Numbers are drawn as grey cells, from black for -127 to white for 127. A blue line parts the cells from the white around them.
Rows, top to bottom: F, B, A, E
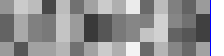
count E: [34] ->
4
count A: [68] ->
2
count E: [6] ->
1

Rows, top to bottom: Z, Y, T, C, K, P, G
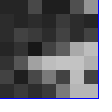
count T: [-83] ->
3
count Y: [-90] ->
3
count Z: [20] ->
1
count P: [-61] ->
3

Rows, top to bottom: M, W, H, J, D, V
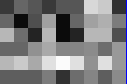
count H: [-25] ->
0
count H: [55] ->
4
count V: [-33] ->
4
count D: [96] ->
3
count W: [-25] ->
2
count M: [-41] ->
3

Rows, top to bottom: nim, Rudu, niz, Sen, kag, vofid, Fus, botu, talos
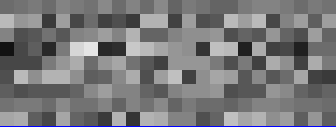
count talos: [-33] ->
3
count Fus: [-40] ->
7
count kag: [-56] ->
3
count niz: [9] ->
1
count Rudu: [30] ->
6

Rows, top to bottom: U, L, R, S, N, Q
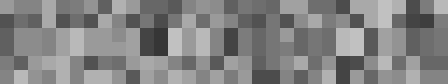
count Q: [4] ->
8
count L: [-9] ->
3

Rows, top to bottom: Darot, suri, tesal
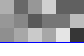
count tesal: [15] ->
1
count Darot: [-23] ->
1

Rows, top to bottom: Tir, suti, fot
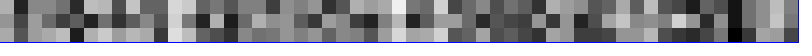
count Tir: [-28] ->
5
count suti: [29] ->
4

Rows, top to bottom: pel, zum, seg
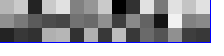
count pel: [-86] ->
0
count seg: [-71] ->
4
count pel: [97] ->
4

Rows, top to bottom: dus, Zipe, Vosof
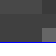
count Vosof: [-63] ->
3
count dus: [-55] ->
3
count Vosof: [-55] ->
0
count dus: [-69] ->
1
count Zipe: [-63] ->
4
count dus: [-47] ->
0

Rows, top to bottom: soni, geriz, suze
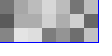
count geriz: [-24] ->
1
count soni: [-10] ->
2
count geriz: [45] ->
3

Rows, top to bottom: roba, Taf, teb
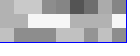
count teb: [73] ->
0
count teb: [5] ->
0
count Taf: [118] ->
4
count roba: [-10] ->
0
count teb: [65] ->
4
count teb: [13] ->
4

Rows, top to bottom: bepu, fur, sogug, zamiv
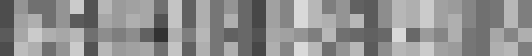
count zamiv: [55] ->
5
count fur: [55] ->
4
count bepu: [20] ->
4
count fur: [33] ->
3
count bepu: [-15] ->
4
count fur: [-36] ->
2
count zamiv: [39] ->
1

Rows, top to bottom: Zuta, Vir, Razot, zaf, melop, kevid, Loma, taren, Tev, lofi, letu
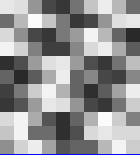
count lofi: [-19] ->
2
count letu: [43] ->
0

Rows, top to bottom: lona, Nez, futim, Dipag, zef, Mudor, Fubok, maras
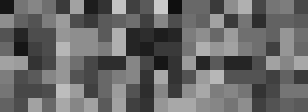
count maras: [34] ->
3
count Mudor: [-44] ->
5

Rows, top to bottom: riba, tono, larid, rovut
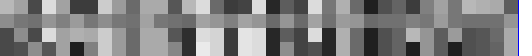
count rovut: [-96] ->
4
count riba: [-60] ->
2
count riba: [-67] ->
4
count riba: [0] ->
1
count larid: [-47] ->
2
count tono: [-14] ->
9

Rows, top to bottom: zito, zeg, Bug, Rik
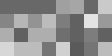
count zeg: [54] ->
1
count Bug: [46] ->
3
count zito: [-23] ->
5
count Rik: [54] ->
0
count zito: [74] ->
1
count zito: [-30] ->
0

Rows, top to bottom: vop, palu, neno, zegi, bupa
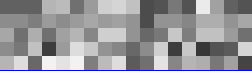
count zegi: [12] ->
2
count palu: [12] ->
3
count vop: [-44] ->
3

